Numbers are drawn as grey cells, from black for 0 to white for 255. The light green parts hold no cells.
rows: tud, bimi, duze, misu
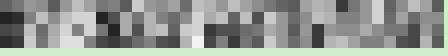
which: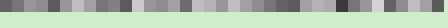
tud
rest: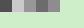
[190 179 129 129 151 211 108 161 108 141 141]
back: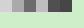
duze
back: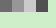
bimi
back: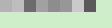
tud
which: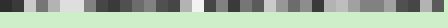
misu
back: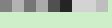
bimi

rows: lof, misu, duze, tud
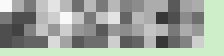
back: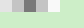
misu
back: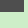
misu
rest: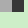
[ 78 140 110]
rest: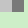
[196 228 100 184 172  55  78 140 110]

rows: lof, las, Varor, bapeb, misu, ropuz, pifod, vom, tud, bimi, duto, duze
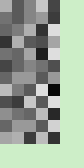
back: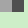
bapeb
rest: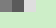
[8]
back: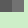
las

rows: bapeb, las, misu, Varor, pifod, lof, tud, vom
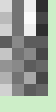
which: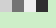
misu
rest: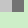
[137  71]
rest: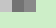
[71]
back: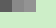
lof
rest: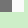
[71]
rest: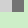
[238  47]

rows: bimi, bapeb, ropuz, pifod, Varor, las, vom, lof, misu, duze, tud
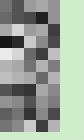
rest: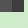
[ 52 168 136]
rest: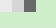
[ 62 191]
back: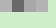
vom
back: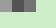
bimi

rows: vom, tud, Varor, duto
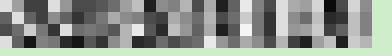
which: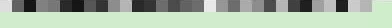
duto
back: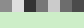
tud

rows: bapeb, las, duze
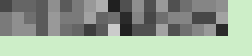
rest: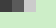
[ 32  80  80 162  80 111 133 153  42]
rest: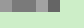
[111  42 133  71 111 133 133  71  71 162]
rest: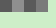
[153 174  32  80 143  80 153  80 111 133 133 143]
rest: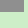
[ 90 153 111 101  61  90 203  32  80  80 162  80 111 133 153  42]
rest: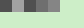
[153  42]
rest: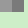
[122 162 101 111  42 133  71 111 133 133  71  71 162]
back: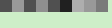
bapeb

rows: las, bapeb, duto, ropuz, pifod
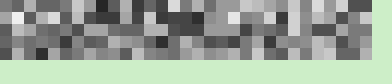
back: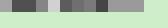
duto
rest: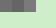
[ 80 165 165 111 101 101 177 177  80  69  69 154 154 154  69 122 111  92
 209 133  80  80 165 122 122]
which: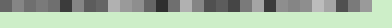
ropuz
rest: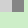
[ 80  80 165 122 122]
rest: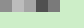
[154]
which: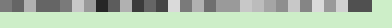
las

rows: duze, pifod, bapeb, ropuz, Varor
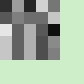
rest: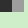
[ 37 209 118]
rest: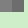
[109 198]

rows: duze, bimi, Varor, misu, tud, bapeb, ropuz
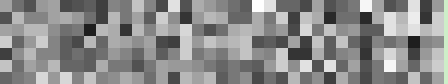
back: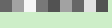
bapeb
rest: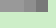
[102 120 102  93 153 205 142 225  82 225 102 162  82 120 246 162 102 172
 205]
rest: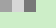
[ 82 111 172 184 172 132 153  73 215 120 195 142 153  93  93 225 195 225
 184 205]

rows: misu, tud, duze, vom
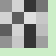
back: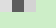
tud
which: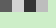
duze
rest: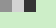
[116]

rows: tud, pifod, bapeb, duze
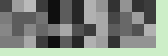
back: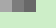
bapeb
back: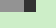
duze
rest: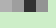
[147 147]
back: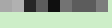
pifod
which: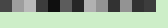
tud
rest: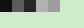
[ 50 147 147 147]
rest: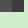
[168  92 104  81 177]

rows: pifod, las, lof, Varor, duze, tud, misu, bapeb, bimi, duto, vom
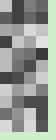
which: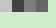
pifod
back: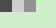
duto

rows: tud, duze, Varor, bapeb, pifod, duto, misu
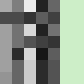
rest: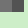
[64 52]
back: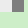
tud
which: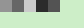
misu
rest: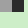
[215  22  93]
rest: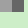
[203  43  83]
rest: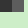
[64]
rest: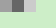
[43 83]

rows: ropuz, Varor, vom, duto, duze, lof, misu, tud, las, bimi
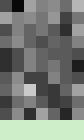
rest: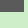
[78]
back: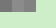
Varor
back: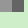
tud
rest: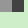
[118]
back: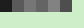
lof
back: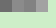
ropuz

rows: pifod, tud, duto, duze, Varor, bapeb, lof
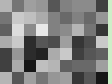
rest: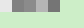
[54]
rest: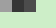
[201]
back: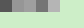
pifod

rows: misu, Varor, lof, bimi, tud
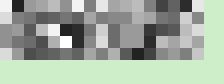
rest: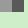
[188 243  34  44 117 207 108 154 154  56  78  89 188 219]
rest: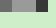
[ 78  89 188 219]

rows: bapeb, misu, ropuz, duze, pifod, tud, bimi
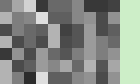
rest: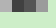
[75 95]
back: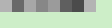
tud
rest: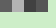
[155  75  95]

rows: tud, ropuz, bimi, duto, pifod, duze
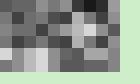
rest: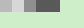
[101 101 132]
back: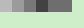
bimi
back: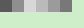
bimi
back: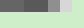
duze

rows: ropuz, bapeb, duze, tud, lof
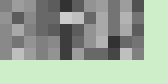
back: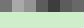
duze
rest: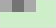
[92]
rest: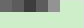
[169 116 169  92]
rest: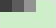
[169 116 169  92]
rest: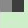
[104 147 179  50 104 116]

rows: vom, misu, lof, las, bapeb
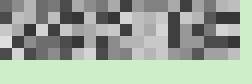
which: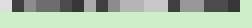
las
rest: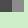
[129 200 181 200 152 140  87 161 161 190]
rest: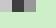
[152  75  75  54]
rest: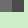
[ 54 170  63 140 181 181 200 200  63 152 152  75  75  54]
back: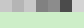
bapeb
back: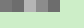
vom
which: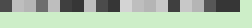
misu

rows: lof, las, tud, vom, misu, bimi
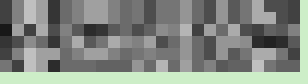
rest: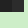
[89]
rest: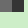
[117 171  89 117 171 140 129 160  77 107 149 107  77 149 149 140  44  34
  44  89]
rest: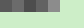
[129 181  65 160 107 171  77  65  98  89 129]
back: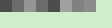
vom

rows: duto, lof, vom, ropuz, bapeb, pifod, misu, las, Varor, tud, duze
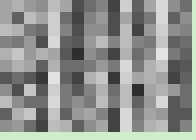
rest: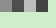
[153 206 142 131]
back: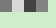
tud

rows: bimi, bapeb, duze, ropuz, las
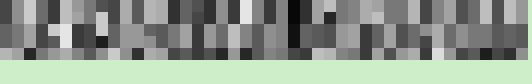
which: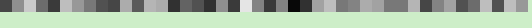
bimi
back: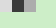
las
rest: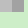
[120 202  70 172  90 181 172  49  99  70  49 143  58 229 131  58 131   8
  49 162  39 120 131 172 190 120 120 181  70 131 162  81 108 190  81 190
 152]
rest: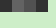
[143  58 229 131  58 131   8  49 162 190 120 131 172 162 120 120 181  70
 131 162  81 108 190  81 190 152]
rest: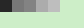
[120 120 181  70 131 162  81 108 190  81 190 152]
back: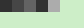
bapeb

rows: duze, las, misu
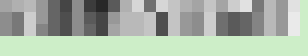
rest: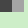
[185 185 196  78 196 152 141 205 111  90 101 132 185 152 234]
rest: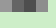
[ 90  69 152 185 185 196  78 196 152 141 205 111  90 101 132 185 152 234]
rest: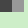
[185 185 196  78 196 152 141 205 111  90 101 132 185 152 234]
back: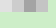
duze

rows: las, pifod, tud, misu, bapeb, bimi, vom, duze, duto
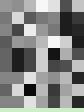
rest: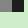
[57]
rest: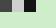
[174  79]
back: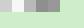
misu

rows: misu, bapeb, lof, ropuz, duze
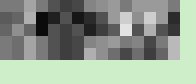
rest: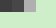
[143 110  71 110  62 101 185]
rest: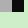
[ 32  82  22  43  82 154 206 143 206 154  43]
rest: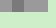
[154 122]

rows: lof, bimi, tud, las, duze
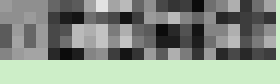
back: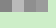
bimi
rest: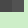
[186 175 195 123 175 102  91  11  40  82  20 132 132 175  61 102 143]
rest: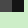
[ 61 155 143 186 132 102 143  40  52  61  72  52]
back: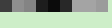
duze
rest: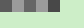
[ 82 186 175 195 123 175 102  91  11  40  82  20 132 132 175  61 102 143]

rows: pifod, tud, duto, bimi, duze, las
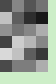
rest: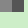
[115]
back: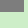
las
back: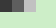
duze
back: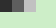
tud
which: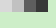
duze

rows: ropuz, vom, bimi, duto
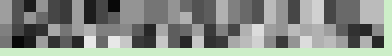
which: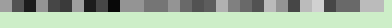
ropuz
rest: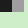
[ 49  93  39 232 105 232 199  58  49 199  93  39 199  49  58 168 187 209
 137  58 148 220 177 187 158  58 177  39]

